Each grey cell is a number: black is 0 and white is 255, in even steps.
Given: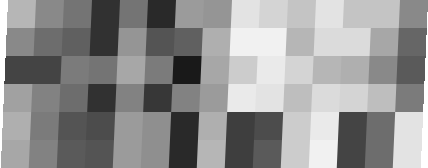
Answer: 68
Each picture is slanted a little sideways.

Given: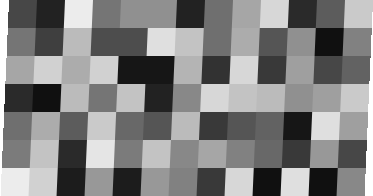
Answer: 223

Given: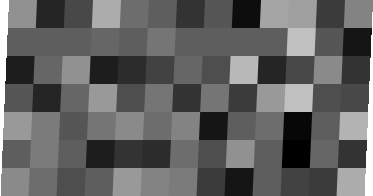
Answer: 66

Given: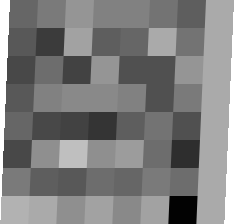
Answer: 162

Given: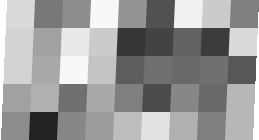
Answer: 176

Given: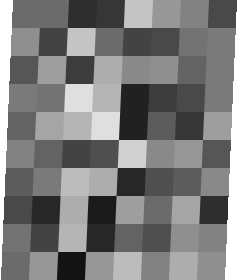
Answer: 130

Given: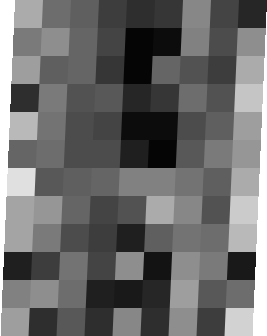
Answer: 142

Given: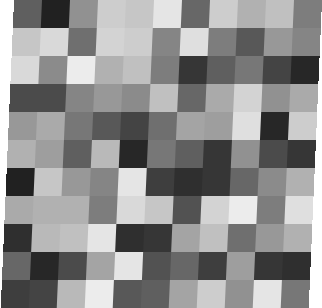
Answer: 145
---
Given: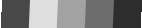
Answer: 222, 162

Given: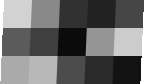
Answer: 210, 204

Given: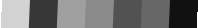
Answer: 210, 159

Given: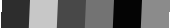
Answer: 199, 139

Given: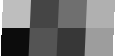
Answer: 190, 176

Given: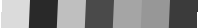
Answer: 219, 191

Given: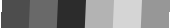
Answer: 213, 179

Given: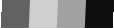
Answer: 207, 162
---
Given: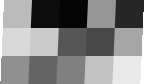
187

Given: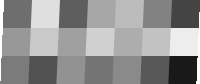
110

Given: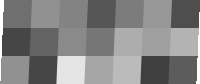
111

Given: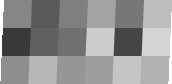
134

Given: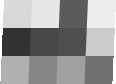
217

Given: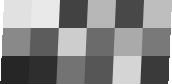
225

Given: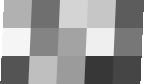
177

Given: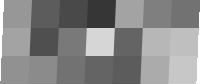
151
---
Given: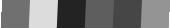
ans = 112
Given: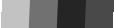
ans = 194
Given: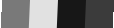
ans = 121
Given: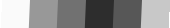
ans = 250
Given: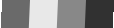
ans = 106
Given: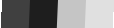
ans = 64
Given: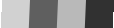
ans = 209
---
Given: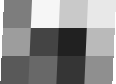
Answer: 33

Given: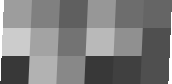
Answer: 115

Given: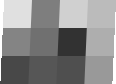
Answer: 50

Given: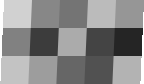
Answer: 171

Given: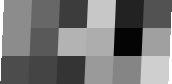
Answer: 179

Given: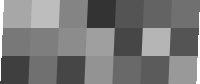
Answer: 140

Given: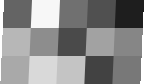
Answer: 74
